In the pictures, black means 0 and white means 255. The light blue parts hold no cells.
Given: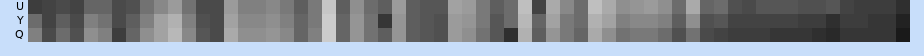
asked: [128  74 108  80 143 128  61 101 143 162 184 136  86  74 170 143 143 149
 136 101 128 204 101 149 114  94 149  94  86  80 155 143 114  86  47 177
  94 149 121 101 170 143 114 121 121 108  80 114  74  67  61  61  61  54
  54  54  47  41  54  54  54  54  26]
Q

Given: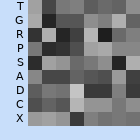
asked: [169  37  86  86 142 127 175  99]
G
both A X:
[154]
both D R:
[127]

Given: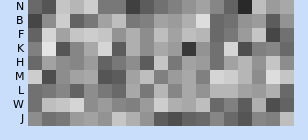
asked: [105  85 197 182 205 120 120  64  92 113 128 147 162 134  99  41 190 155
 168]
N
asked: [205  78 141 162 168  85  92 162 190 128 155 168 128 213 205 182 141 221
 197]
M
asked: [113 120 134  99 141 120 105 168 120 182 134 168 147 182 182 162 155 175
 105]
L

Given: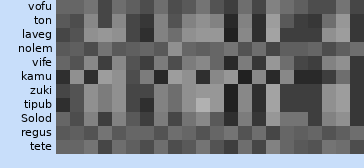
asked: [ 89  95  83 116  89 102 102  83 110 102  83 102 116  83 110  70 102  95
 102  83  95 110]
regus
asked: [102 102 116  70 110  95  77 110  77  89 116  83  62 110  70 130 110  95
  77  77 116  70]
vofu
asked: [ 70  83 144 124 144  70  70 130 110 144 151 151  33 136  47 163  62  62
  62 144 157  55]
zuki
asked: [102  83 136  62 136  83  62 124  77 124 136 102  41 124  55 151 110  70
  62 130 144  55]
vife

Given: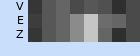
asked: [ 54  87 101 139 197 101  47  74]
Z
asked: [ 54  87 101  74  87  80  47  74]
V
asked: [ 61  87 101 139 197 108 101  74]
E

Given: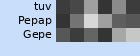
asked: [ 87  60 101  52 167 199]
Gepe
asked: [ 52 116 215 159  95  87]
Pepap
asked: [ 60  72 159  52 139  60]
tuv

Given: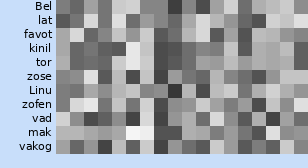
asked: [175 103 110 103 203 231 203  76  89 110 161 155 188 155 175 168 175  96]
tor
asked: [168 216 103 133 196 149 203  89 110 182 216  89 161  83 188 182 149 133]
favot
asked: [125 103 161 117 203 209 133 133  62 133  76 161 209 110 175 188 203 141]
Bel
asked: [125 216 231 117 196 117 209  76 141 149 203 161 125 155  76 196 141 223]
zofen
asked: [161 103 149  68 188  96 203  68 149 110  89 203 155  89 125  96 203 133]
vakog

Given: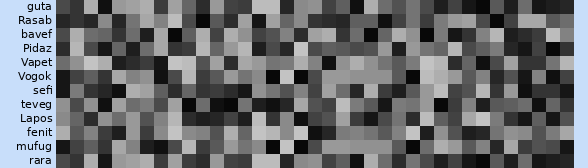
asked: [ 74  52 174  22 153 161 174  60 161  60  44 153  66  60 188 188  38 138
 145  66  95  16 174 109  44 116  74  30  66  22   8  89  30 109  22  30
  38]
rara
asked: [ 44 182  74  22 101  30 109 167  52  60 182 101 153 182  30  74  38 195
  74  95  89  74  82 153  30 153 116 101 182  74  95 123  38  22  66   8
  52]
Pidaz
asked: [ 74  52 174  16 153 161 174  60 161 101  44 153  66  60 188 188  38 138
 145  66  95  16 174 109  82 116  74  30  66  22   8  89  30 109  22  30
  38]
guta

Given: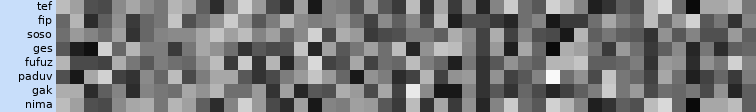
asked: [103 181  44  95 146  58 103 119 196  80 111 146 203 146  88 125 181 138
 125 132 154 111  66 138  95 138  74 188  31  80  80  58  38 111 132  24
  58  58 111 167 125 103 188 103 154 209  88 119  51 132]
fip
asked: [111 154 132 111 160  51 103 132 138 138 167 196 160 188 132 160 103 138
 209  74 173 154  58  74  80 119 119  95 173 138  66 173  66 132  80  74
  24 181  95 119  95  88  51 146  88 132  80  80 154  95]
soso

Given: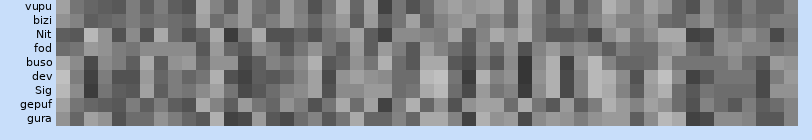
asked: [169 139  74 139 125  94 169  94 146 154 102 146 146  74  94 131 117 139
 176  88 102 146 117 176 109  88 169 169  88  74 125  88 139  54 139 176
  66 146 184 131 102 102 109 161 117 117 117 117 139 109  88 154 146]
buso
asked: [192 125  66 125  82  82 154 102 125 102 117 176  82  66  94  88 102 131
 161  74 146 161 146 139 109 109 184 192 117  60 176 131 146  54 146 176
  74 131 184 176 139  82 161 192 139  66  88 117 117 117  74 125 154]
dev

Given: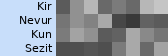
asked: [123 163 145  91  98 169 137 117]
Kun
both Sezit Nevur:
[169]
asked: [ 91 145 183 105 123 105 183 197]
Kir

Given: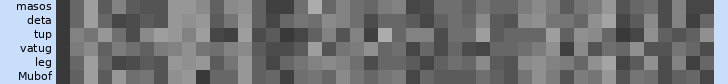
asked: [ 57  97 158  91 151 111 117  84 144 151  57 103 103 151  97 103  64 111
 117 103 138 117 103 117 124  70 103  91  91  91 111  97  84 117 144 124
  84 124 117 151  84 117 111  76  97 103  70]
Mubof
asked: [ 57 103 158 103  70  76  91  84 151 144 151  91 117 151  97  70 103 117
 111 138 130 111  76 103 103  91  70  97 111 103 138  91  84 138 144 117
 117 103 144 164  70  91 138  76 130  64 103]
deta
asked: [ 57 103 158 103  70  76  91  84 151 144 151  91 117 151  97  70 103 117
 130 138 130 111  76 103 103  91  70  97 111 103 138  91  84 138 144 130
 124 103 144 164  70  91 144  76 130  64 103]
leg
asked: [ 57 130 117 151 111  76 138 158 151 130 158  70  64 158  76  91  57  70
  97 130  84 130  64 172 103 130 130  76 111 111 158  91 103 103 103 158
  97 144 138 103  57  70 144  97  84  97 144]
tup
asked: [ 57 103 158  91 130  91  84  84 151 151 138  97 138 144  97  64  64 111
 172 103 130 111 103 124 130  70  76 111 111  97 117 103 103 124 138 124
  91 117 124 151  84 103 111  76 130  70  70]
masos

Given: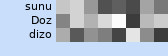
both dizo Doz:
[60]
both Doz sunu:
[211]

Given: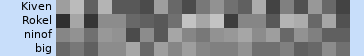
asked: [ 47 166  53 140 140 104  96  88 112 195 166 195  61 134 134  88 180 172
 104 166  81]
Rokel
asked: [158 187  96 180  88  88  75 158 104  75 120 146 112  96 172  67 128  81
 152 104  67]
Kiven
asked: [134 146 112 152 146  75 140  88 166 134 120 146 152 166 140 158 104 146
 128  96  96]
ninof
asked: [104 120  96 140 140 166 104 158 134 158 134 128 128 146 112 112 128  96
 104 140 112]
big

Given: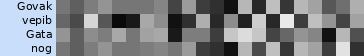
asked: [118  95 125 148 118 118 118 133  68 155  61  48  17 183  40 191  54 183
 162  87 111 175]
Govak
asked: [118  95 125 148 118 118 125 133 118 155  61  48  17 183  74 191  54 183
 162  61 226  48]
nog
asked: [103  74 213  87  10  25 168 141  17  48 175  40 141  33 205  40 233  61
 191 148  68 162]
vepib

